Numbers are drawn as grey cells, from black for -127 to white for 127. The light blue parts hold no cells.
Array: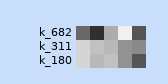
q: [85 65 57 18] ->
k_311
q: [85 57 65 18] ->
k_180

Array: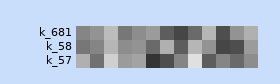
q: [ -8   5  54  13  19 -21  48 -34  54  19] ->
k_58
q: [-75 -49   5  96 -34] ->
k_57
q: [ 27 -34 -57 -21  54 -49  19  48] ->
k_681
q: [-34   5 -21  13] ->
k_57
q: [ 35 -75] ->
k_57

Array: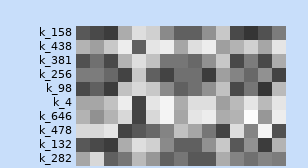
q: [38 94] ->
k_438
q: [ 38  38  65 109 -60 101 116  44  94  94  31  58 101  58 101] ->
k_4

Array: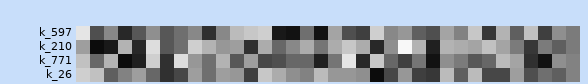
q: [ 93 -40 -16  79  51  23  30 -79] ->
k_210
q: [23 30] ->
k_210

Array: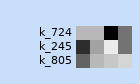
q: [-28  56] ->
k_805
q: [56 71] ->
k_805

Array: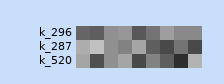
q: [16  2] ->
k_287
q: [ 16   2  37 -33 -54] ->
k_287
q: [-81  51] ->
k_520
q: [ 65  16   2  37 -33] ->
k_287
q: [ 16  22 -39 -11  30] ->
k_296

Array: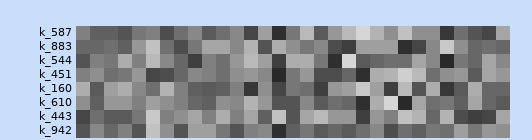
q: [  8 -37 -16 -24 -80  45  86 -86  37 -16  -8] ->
k_610
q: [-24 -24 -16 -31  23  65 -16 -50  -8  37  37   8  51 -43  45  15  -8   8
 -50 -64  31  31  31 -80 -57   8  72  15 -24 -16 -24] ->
k_883
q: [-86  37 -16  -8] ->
k_610
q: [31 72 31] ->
k_160
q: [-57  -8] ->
k_160
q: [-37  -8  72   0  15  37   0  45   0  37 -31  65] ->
k_443

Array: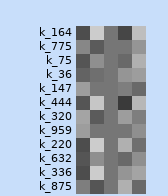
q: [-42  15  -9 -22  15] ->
k_632
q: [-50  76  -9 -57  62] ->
k_164
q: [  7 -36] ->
k_775
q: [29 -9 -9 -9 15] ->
k_959

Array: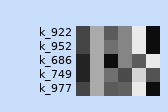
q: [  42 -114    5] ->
k_686
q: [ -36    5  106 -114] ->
k_922

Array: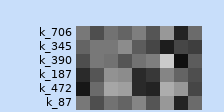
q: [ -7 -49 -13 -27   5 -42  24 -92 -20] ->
k_87
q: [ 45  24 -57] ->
k_472
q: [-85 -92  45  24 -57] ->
k_472

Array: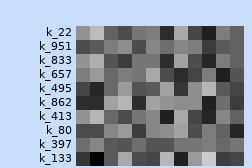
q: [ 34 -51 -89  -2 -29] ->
k_833
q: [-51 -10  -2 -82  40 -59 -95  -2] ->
k_22
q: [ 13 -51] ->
k_951

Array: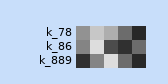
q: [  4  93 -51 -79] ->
k_86
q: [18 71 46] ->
k_78
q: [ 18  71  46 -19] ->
k_78
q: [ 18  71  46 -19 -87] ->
k_78
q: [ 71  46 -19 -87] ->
k_78
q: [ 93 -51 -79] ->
k_86

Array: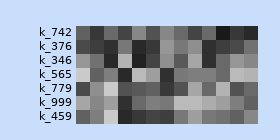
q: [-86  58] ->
k_565
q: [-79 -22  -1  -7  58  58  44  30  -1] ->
k_999
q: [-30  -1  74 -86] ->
k_459
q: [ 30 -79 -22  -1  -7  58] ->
k_999
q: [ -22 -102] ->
k_742

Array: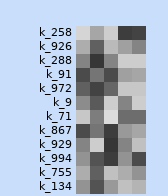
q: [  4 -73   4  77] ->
k_288
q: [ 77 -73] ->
k_929
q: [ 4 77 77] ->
k_288
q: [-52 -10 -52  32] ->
k_91
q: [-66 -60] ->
k_258

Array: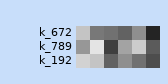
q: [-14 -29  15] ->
k_672
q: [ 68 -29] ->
k_192
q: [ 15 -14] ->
k_192
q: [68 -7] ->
k_672
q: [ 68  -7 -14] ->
k_672

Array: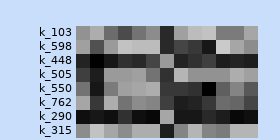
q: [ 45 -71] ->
k_550
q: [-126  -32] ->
k_550
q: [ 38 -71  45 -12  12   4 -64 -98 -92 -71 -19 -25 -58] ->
k_762
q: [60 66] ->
k_103

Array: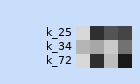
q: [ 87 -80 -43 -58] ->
k_25
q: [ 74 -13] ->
k_34
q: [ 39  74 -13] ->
k_34

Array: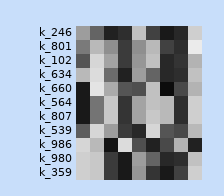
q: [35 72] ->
k_807
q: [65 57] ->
k_564
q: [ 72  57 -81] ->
k_807
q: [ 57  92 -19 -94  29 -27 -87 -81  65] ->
k_634

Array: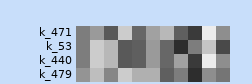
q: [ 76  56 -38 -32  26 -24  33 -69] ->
k_440
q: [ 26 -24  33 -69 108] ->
k_440
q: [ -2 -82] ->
k_479

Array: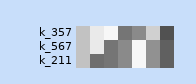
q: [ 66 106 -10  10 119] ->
k_567
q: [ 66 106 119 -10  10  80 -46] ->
k_357

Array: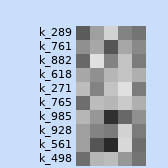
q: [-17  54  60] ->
k_498
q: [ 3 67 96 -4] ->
k_271
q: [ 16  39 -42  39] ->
k_761
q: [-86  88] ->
k_561
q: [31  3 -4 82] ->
k_928
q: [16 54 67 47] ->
k_618

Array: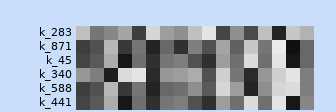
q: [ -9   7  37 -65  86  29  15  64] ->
k_283
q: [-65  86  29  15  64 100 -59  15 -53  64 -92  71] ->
k_283
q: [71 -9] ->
k_871
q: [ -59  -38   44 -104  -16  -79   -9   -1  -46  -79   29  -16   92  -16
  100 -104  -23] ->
k_45

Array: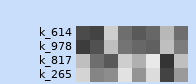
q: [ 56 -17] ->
k_614
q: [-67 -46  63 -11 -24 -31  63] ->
k_978
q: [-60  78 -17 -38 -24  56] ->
k_614

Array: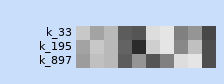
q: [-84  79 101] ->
k_195
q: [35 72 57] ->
k_195
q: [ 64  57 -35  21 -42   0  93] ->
k_897
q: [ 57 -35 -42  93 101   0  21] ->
k_33

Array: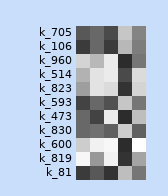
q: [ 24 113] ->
k_819
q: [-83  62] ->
k_473
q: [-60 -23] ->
k_593
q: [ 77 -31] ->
k_830

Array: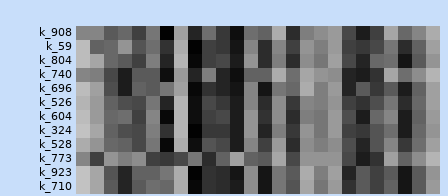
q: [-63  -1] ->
k_804
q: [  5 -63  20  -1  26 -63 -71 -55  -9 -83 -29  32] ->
k_59
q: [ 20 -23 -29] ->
k_528
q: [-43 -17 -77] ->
k_59
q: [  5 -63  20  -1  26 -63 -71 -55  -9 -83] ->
k_59
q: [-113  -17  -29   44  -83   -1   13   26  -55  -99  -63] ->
k_908
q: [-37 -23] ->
k_908

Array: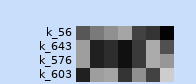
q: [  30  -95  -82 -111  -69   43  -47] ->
k_643
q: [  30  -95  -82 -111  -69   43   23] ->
k_576
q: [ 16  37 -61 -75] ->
k_56
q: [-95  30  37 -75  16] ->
k_603
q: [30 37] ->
k_603

